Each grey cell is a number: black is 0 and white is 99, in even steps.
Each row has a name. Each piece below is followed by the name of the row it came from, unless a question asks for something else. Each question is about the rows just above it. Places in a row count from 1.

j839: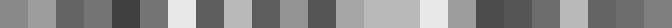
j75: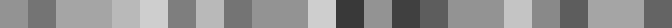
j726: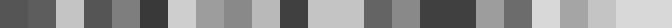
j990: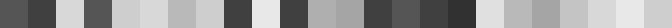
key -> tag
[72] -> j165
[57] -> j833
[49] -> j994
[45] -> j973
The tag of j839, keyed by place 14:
j165
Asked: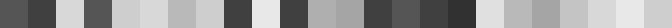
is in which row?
j990
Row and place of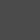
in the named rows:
j839, 18
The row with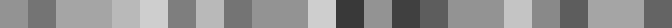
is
j75
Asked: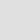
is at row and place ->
j990, 18
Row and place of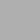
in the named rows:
j990, 12

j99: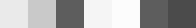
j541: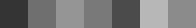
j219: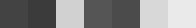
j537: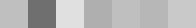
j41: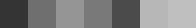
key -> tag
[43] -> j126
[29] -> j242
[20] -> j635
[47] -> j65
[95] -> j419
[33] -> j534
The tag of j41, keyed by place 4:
j65
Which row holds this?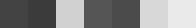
j219
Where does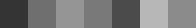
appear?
j541
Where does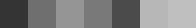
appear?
j41

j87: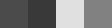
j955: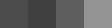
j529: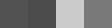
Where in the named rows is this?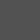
j529, 1
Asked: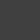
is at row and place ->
j955, 2
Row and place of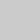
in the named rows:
j529, 3

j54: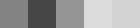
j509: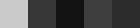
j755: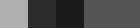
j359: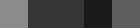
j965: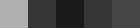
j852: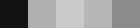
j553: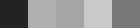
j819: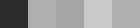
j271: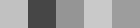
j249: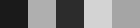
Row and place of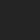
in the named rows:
j553, 1
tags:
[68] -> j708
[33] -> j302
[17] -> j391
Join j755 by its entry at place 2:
j391
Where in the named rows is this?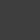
j509, 4
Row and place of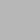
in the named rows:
j852, 4

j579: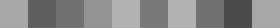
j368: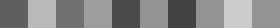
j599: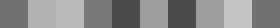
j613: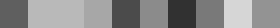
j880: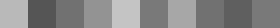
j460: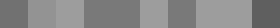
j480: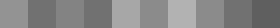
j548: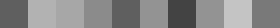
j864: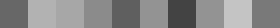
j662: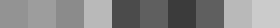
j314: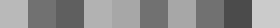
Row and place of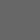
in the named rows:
j864, 1
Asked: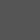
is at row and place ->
j880, 2
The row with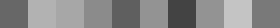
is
j864
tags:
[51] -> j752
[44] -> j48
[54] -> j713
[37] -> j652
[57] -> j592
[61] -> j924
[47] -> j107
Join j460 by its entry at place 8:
j924
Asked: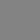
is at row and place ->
j480, 3

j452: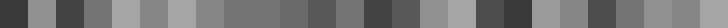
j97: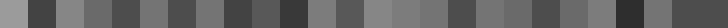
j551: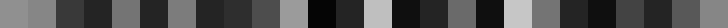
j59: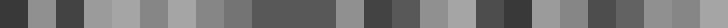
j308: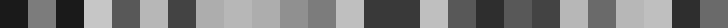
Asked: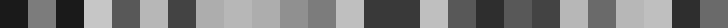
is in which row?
j308
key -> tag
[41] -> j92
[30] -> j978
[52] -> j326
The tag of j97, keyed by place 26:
j978
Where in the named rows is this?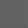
j59, 23

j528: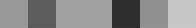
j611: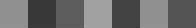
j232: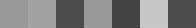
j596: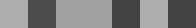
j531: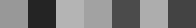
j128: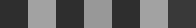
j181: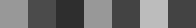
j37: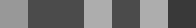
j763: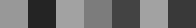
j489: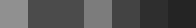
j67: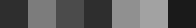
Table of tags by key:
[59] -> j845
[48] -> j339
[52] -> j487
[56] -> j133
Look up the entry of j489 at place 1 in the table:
j133
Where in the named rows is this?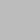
j181, 6
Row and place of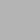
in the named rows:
j531, 3
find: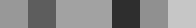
j528
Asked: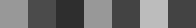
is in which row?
j181
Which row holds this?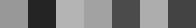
j531

